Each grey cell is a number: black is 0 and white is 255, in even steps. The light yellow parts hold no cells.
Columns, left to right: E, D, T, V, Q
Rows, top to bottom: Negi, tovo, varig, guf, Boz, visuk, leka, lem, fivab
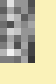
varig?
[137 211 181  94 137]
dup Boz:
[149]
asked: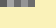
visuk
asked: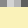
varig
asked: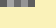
tovo
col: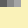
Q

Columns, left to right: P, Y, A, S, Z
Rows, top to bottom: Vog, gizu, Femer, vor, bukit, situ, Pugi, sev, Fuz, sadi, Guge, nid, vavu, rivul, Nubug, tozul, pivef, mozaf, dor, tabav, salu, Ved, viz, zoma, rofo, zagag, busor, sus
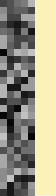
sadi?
[168  54 181 124 111]
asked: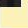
zagag
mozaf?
[124   8 124  96 111]
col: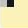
Y

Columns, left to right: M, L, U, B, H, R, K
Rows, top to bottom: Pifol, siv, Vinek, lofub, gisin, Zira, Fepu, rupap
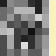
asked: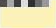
Fepu
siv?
[107 123 183 183 183  33 152]
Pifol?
[ 33 139 123 123  48  33 139]
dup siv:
[183]

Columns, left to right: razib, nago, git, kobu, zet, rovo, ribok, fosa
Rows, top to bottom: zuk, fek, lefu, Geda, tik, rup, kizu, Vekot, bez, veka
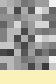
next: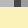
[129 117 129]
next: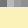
[ 72 144  59]
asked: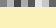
fek
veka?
[117 184 156 144  72 144  59 199]
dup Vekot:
[87]
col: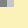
razib
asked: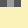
Vekot

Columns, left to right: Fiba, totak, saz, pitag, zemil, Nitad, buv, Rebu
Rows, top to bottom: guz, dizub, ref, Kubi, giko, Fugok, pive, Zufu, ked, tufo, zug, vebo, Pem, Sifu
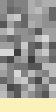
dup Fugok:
[144]
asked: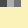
vebo

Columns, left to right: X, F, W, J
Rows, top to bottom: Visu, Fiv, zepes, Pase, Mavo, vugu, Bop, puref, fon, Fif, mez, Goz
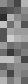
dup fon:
[193]
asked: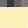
puref

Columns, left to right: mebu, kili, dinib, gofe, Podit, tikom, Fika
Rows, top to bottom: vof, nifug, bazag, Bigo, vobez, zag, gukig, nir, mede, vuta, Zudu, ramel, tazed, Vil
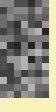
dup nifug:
[136]
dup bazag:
[108]
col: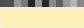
Podit

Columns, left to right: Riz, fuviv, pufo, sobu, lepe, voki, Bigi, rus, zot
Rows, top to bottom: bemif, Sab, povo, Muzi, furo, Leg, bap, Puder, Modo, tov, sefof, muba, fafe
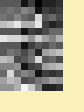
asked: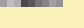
muba
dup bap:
[88]
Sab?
[104 116 104 132 116  19  62  50  62]
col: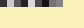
voki
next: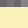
[116  19  62]

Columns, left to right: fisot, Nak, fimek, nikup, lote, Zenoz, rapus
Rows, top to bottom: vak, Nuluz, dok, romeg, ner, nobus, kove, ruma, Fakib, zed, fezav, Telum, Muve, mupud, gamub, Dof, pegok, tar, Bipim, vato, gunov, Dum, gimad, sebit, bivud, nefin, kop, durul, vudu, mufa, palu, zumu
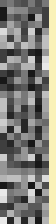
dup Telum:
[63]
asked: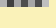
nobus
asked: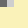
Fakib
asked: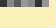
vato
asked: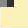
vato

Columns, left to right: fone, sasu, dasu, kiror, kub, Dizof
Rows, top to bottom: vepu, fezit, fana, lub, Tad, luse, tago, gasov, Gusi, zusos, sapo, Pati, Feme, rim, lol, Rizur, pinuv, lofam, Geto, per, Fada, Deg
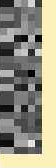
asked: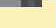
Geto
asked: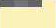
Gusi
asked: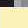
vepu
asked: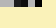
luse
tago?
[ 58  58  99 167 139 115]
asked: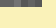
pinuv

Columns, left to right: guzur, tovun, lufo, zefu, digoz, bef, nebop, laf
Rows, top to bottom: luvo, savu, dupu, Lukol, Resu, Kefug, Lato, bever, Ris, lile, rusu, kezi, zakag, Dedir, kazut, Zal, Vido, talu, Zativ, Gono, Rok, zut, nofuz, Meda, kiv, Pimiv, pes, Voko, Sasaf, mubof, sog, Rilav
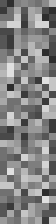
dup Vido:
[183]
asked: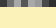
savu
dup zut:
[113]
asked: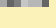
Pimiv

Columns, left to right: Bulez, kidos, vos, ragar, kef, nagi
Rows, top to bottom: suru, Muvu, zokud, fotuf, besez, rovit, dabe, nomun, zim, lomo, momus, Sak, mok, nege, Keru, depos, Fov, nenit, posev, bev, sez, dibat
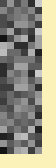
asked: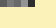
Fov
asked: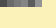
zokud

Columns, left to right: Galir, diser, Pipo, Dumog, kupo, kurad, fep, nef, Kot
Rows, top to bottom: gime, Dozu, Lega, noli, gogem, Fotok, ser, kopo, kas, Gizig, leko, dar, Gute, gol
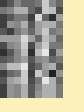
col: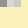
Dumog
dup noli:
[175]
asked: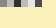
kopo
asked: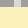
Fotok
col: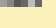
diser
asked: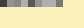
gol

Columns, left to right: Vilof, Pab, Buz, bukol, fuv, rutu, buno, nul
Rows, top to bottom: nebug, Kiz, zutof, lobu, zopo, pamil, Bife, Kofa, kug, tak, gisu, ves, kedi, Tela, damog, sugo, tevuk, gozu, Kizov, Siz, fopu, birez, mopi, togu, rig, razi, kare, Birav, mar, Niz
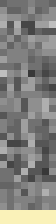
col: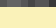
buno
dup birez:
[143]
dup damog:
[143]
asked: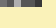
rig
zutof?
[159 143 143 129 113 129 143 143]
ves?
[100 129  86 129 159 129 100 129]

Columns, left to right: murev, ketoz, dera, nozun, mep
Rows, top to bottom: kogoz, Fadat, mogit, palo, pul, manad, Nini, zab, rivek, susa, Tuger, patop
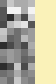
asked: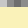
pul
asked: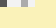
Fadat
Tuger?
[111 125 171 125 140]
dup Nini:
[74]
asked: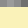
zab
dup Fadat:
[243]
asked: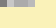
kogoz

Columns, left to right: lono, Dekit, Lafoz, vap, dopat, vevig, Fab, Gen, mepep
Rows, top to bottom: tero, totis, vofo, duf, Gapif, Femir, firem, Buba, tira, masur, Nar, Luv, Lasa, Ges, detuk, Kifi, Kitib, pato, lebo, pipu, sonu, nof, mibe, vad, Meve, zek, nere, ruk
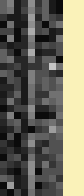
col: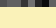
Fab
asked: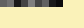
totis
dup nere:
[11]
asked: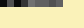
pipu

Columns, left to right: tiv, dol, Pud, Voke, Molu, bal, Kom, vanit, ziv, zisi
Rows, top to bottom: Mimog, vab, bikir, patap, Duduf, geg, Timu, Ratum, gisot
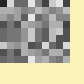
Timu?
[202 160 147 175  81  93 216 105  81 216]
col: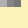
dol
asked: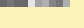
gisot
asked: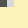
Timu
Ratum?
[ 81 118  81 175 160 147 118 175 175 105]

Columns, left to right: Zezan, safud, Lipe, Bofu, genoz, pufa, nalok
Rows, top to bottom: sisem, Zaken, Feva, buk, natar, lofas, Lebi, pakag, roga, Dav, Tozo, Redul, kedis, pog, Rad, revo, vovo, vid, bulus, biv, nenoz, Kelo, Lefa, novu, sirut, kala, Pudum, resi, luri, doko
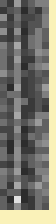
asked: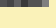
buk
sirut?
[127  97 155  44  57 127 127]
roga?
[112  69 155  57  57 112  97]
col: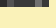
Bofu
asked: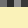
Kelo

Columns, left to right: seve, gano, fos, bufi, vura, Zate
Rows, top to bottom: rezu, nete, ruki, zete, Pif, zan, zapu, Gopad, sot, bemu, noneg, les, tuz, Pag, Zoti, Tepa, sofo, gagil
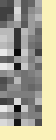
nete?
[ 64  64 217  89 140 156]
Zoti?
[ 64  76 217 102 114 185]
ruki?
[ 64  89 201 102 156 185]
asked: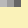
Pif
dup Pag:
[126]
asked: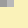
ruki

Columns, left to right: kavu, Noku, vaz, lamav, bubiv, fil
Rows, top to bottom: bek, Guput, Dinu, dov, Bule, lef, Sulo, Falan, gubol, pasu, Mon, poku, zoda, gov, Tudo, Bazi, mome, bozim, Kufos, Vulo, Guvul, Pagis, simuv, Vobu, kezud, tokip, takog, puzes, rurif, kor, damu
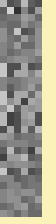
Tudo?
[197 144 168  65 168 156]
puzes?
[132 144 132 144 144 118]
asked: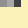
Tudo
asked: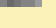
Falan
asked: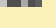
pasu

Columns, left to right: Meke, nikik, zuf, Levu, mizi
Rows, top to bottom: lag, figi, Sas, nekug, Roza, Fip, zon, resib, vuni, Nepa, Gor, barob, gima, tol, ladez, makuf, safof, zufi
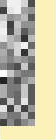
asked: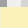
lag
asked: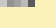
Sas
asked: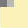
safof
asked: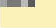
safof
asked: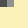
barob
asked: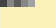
zufi
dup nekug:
[146]

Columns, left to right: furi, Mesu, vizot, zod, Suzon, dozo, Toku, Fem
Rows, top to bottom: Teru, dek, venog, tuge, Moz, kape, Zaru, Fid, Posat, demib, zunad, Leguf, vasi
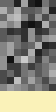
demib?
[146  61  61 116  61  90 116 146]
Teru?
[104 104  34 162  34  18 116  75]
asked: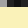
tuge
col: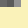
Fem
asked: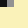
Posat
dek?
[174 116 174  90  90 104 146  34]

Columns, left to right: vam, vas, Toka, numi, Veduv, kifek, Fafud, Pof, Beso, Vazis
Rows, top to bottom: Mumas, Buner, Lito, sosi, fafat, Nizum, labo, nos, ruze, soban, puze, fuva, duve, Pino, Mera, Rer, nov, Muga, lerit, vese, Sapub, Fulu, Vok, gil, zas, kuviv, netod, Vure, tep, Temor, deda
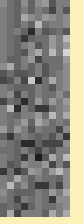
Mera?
[ 70 111  99  43  99 153 111 153 125 153]
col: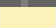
Toka
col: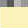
Vazis
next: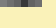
[111 153 125]
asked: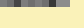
tep

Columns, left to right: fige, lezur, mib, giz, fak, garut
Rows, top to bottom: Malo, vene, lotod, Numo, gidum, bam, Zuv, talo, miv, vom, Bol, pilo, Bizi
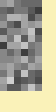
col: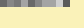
lezur
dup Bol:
[90]
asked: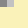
Bizi

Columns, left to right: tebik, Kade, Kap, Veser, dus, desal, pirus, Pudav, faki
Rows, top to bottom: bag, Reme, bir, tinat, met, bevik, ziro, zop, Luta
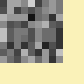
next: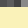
[152 177  93]
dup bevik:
[108]

